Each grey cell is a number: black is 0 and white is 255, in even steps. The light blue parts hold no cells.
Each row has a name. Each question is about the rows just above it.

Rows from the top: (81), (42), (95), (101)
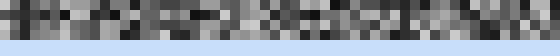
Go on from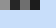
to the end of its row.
[ 68  99 168  68 168 111  28  47  59 202  68 123 202 156  79  38  28 168
  68 135 180  79 111]
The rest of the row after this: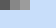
[168  38  89  68  38  17 111 111 145  79 168 180  89 192  47  99 123 145
 168 135  59  38 135 111  89 123  68 135 202  47]
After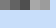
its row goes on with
[ 28  47 111 123 202  47  38  89 180 135  59 156 145 168 145  79 192 145
  38 111  28  68  99 168  68 168 111  28  47  59 202  68 123 202 156  79
  38  28 168  68 135 180  79 111]

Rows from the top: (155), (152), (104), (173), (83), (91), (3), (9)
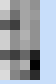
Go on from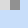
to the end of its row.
[165 145]
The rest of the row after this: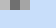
[154]
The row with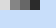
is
(9)
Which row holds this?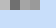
(152)
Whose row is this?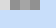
(155)
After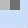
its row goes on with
[165 154]
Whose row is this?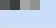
(104)

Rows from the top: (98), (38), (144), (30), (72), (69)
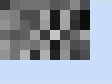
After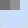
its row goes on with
[ 24 135  77  87]
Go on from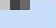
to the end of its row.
[165]
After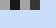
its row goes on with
[13]
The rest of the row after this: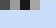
[44 13]
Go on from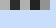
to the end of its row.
[55 77]

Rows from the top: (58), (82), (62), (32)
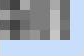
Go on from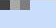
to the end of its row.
[125 168 107]
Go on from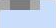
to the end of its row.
[107]
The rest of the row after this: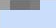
[125 188 107]
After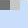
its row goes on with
[107]
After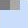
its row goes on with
[107]
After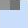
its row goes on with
[198 107]
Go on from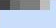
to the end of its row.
[116]

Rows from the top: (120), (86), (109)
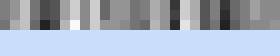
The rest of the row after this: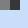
[105 126 160 138 138]
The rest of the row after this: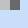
[ 34  74 181 249 138 205 148 148 138 116 105 181 148  44 227 181  85 116
  34  95 126 138 138 148]
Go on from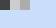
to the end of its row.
[ 85 126  44 105 126 160 138 138]
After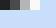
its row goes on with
[138 205 148 148 138 116 105 181 148  44 227 181  85 116  34  95 126 138
 138 148]
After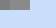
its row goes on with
[148]

